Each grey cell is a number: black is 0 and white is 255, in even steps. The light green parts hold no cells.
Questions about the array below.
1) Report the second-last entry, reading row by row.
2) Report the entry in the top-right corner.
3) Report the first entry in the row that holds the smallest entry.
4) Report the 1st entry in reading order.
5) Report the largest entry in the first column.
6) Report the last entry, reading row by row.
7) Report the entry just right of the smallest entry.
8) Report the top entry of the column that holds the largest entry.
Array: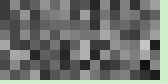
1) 49
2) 158
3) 72
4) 60
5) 167
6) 29
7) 137
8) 127

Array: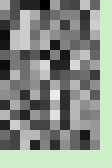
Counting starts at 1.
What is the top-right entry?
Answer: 100
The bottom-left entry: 77
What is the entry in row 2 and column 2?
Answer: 77
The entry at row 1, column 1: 183
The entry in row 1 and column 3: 34
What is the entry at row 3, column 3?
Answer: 205
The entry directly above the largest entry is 172
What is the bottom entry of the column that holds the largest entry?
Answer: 45
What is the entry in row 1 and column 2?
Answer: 77
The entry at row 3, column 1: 45
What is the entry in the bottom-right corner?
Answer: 130
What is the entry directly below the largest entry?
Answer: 172
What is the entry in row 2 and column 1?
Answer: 121
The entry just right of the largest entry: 45
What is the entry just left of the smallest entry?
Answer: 34
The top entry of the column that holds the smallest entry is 1
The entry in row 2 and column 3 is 205
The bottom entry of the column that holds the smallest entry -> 130

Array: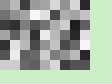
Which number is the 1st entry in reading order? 146
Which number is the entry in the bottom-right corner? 83
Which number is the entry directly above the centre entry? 114
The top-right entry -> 39
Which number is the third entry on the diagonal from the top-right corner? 205
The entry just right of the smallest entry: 95
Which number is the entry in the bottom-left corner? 205
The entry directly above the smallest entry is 164
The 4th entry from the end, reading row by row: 215
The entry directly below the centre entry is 146

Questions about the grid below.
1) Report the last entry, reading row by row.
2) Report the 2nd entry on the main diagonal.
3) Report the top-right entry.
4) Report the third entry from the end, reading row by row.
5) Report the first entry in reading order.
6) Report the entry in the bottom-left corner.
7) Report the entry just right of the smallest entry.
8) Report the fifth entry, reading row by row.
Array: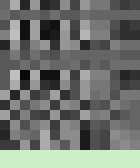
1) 128
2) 89
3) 68
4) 128
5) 101
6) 59
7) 171
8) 37

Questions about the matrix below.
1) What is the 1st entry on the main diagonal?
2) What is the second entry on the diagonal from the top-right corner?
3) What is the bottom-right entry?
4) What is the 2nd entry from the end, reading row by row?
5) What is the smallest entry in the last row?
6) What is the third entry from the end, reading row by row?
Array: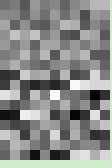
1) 111
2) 153
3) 214
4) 175
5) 17
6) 225

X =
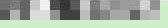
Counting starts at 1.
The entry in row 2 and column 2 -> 178
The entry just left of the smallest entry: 76
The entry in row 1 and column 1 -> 112
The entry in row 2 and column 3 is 100
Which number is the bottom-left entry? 88
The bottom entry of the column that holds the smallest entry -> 65
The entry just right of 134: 167
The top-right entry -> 145
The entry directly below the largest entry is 219
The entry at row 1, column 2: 124

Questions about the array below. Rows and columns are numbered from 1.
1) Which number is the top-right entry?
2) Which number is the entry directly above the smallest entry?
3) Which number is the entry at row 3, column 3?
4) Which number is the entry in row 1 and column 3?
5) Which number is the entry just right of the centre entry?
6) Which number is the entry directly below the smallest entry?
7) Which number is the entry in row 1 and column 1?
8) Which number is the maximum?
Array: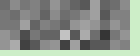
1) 139
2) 110
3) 160
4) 119
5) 148
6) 88
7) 110
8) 194

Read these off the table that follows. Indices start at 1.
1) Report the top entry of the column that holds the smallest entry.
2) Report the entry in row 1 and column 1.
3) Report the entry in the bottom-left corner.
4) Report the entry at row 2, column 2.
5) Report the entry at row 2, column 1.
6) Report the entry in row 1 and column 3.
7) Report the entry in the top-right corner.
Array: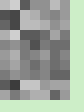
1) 207
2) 187
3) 164
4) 71
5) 81
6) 91
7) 154
